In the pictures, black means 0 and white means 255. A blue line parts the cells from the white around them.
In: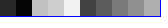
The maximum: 242
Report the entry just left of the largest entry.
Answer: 206
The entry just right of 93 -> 122

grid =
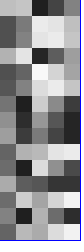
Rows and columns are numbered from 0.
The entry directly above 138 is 235
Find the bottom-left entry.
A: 100
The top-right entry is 130
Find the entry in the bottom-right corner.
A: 242
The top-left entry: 191
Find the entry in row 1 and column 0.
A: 80
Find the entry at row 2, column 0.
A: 80
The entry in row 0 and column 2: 31
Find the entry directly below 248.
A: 220
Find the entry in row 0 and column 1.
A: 197
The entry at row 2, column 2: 228
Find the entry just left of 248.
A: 100
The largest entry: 248
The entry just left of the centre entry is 45
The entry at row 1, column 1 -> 122

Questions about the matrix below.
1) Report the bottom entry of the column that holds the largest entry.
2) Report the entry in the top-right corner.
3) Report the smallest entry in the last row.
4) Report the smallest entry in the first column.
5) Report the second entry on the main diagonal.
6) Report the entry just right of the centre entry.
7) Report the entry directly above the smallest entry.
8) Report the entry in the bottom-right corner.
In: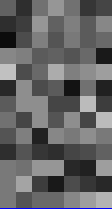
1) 121
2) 69
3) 84
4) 12
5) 61
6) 69
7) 46
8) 179

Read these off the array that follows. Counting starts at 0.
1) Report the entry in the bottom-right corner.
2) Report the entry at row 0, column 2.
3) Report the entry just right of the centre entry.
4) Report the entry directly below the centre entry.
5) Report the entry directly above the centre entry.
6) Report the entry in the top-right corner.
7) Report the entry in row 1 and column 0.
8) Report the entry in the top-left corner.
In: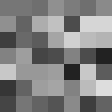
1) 99
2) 111
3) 130
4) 158
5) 165
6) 138
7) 144
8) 118
